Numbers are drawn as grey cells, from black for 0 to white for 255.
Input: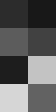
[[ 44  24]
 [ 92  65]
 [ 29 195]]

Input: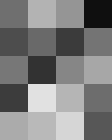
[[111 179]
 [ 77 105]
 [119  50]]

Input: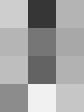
[[206  54]
 [181 118]
 [190  99]]

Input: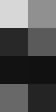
[[215 144]
 [ 40  90]
 [ 18  17]]

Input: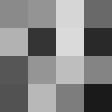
[[138 148]
 [178  52]
 [ 86 149]]

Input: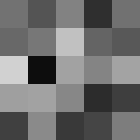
[[114  84]
 [104 119]
 [209  13]]

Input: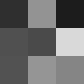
[[ 47 147]
 [ 80  74]
 [ 82 149]]
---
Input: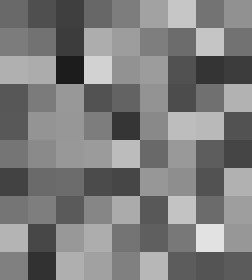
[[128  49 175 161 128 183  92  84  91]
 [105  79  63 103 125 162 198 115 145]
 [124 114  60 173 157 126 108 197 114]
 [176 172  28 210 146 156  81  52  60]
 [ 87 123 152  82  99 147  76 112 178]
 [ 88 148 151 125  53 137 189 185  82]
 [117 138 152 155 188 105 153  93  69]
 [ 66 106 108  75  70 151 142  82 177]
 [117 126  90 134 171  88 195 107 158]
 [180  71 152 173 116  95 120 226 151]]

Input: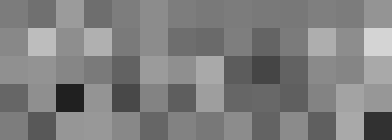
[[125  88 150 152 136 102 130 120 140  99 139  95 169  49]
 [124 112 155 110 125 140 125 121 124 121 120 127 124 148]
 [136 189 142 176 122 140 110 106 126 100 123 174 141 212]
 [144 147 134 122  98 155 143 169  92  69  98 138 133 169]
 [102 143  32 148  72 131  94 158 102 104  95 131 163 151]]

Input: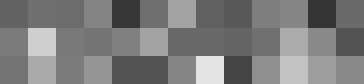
[[115 170 123 149  83  82 134 227  68 143 194 157 136]
 [ 98 111 108 132  55 111 163  96  88 126 134  53 106]
 [123 207 121 116 128 163 104 104 100 112 171 137  83]]

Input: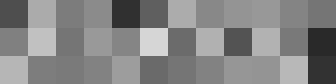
[[182 125 122 130 157 106 117 130 150 148 184  50]
 [ 78 171 124 139  48  95 172 136 148 152 132 117]
 [128 193 117 153 133 214 107 177  83 178 121  41]]

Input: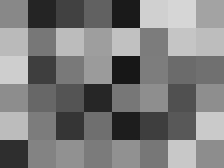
[[ 46 131 145 123 145 119 200 141]
 [136  36  65  97  26 208 214 163]
 [186 119 188 158 193 124 197 189]
 [206  62 121 155  23 125 107 112]
 [141 103  84  38 119 142  80 142]
 [188 124  53 111  29  62  88 202]]

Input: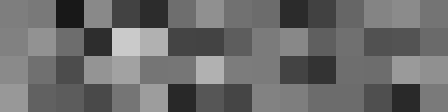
[[152  97  92  73 117 157  40  86  69 130 126 108 108  79  41 122]
 [126 121  24 137  66  44 110 144 113 108  43  65 102 132 139 116]
 [129 146 109  45 202 177  68  67  93 123 136  95 112  81  83 106]
 [138 112  76 148 162 117 118 177 124 123  67  51 110 109 154 144]]
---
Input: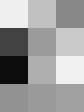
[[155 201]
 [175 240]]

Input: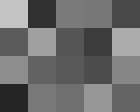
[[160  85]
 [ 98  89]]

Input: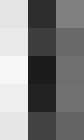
[[ 62 105]
 [ 28 111]]

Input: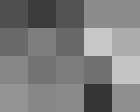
[[126 104]
 [115 125]]

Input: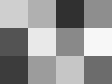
[[233 137]
 [156 198]]

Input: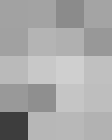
[[180 176]
 [200 207]]

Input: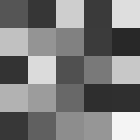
[[148 129]
 [219  80]]

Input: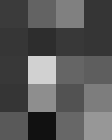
[[ 45  56]
 [209 101]]

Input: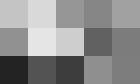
[[229 206]
 [ 83  61]]
